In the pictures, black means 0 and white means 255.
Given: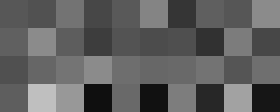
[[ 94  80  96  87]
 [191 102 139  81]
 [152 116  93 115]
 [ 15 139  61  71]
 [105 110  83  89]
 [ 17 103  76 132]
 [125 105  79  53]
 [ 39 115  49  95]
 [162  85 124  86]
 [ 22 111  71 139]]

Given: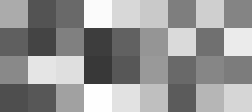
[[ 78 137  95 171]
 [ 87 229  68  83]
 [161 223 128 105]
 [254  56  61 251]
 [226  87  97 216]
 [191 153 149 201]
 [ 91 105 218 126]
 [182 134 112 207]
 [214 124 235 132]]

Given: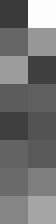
[[133 106  99  63  92 156 102  58]
 [165 126  89  83  96  64 151 253]]

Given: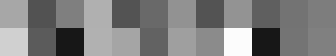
[[208 167]
 [ 91  82]
 [ 23 127]
 [177 176]
 [165  83]
 [ 98 105]
 [159 146]
 [139  83]
 [252 147]
 [ 23  95]
 [116 115]
 [128 125]]

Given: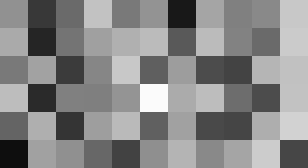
[[ 14 100 189 121 170 145]
 [161 175  42 162  37  56]
 [144  52 128  59 116 106]
 [103 158 127 134 160 194]
 [ 66 186 148 200 176 121]
 [143  96 251  95 187 147]
 [180 161 171 157  89  24]
 [137  73 189  76 187 165]
 [165  69 109  67 130 128]
 [204 174  76 181 106 137]
 [ 70 210 194 193 203 200]]

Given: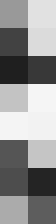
[[171  77  85 244 195  31  66 153]
 [ 93  36 197 242 245  56 219 225]]
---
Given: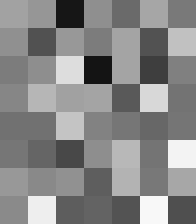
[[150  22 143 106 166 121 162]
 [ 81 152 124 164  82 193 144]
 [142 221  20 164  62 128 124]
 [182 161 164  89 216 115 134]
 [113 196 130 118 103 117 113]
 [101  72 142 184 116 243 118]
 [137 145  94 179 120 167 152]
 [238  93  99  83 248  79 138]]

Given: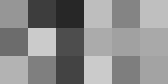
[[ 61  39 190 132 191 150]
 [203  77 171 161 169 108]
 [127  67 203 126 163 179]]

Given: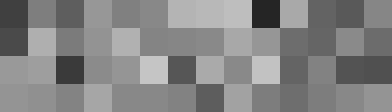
[[126  94 151 128 136 180 184 190  37 169  99  89 134  64]
 [175 123 147 177 132 134 137 168 150 109 101 138 108  74]
 [158  58 139 149 197  86 170 137 194 100 130  83  80 153]
 [144 131 166 136 136 130  93 162 125 110 125 136 148 148]]

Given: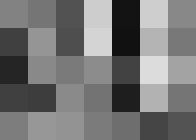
[[117  82 205  19 206 136 130]
 [149  78 212  17 180 120  64]
 [137 122 140  66 220 163  37]
 [ 61 138 115  30 178 117  64]
 [151 147 123 110  69  83 125]]

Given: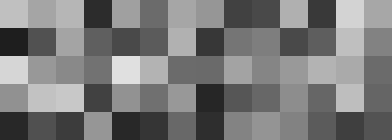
[[165 182  44 160 107 166 150  65  73 176  57 211 167 192]
 [ 81 164  95  73  91 177  55 117 126  73  94 191 130  30]
 [152 137 114 224 179 107 106 163 133 153 179 170 107 214]
 [194 200  65 146 112 152  38  86 103 141 102 190 101 145]
 [ 80  60 150  40  53 104  46 131 148 130  91  63  83  40]]

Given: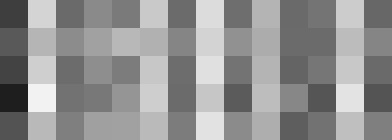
[[212 106 138 122 201 107 220 110 180 106 116 204 103  62]
 [181 140 161 184 177 133 211 145 172 107 107 188 133  89]
 [207 108 142 124 199 109 224 115 180 100 118 200 106  67]
 [242 114 120 149 206 107 198  91 189 135  85 227  84  30]
 [185 127 160 161 186 124 226 139 174  94 114 191 127  83]]
